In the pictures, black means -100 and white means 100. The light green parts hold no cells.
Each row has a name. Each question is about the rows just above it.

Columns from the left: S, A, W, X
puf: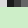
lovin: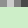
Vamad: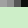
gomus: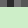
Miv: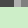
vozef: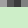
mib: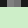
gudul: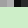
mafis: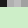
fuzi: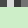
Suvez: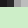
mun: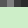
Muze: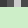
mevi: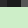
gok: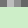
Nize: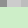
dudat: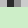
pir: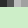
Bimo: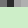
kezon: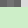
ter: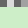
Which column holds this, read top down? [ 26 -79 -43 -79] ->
S
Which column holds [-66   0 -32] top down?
A

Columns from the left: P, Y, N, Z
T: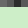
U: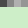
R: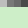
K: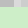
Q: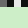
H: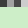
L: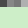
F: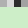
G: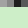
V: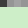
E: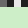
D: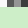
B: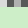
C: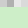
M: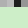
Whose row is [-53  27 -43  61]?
H
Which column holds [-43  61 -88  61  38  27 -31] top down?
Z
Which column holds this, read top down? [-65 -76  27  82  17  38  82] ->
N
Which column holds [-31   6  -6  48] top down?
Y

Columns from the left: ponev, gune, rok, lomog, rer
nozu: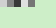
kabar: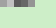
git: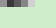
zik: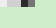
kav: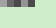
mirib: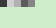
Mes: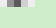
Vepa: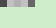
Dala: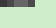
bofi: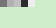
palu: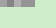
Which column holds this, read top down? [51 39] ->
rok
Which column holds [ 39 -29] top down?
rok
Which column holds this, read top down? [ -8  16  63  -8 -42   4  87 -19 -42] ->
rer

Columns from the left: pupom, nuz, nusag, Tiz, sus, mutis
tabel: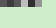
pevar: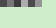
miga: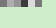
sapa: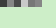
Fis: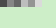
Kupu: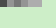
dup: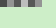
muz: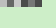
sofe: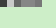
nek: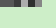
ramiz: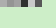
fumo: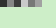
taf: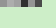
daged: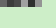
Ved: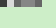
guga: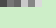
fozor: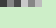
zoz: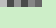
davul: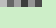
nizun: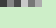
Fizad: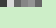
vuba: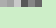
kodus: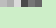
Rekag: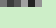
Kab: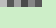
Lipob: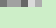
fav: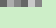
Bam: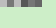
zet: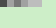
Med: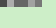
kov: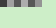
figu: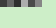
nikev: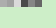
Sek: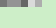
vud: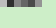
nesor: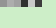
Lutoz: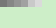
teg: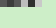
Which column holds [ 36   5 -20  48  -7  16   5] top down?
mutis
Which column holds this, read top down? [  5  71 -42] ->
sus
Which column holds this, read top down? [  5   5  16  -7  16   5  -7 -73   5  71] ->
sus
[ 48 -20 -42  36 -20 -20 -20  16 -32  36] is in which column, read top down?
mutis
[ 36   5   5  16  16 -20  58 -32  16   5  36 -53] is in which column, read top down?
nuz

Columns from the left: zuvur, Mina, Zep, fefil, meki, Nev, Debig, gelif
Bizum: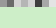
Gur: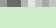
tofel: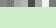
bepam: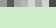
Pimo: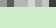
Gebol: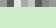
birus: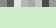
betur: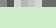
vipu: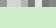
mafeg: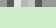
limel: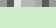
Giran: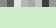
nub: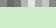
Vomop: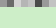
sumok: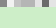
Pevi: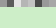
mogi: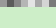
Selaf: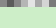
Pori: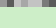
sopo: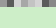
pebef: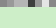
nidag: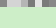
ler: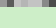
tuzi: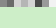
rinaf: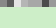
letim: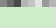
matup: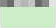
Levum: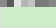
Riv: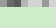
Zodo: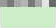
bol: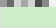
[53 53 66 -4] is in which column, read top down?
meki
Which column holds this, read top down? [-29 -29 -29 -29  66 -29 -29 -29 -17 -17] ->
Mina

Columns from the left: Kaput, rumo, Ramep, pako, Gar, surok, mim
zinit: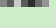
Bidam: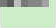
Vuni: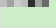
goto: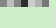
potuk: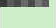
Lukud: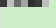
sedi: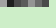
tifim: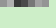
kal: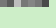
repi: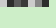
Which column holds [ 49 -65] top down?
pako
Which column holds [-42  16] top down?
mim
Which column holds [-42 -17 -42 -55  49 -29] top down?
Ramep
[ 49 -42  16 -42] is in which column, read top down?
mim

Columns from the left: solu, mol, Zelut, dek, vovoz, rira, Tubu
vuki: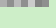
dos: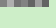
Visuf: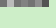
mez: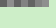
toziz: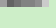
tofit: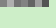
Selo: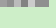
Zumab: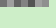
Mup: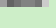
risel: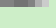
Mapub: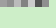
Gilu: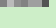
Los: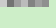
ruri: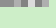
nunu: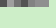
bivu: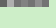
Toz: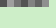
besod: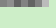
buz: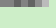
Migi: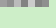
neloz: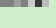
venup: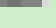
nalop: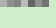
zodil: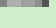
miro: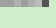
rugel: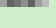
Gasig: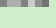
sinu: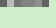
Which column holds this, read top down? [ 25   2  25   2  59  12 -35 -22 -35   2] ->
solu
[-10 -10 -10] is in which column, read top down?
Zelut
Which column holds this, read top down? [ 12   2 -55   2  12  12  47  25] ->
rira
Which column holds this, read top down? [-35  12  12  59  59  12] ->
Tubu
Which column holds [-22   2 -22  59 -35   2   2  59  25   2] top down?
vovoz

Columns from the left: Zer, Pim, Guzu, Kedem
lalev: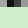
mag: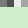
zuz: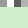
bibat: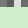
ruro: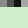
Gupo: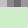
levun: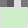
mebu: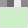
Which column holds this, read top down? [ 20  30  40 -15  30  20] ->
Kedem
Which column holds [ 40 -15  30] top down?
Kedem
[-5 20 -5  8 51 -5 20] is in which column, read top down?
Zer

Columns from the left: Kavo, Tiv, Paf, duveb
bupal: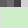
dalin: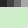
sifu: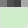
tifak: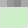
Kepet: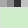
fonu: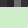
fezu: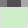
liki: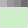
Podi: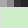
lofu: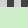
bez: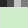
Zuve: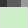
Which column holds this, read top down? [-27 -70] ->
Kavo
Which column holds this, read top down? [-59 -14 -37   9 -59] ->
Paf
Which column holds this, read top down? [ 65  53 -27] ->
Paf
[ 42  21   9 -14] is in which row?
liki
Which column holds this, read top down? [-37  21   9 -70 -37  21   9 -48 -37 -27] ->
Tiv

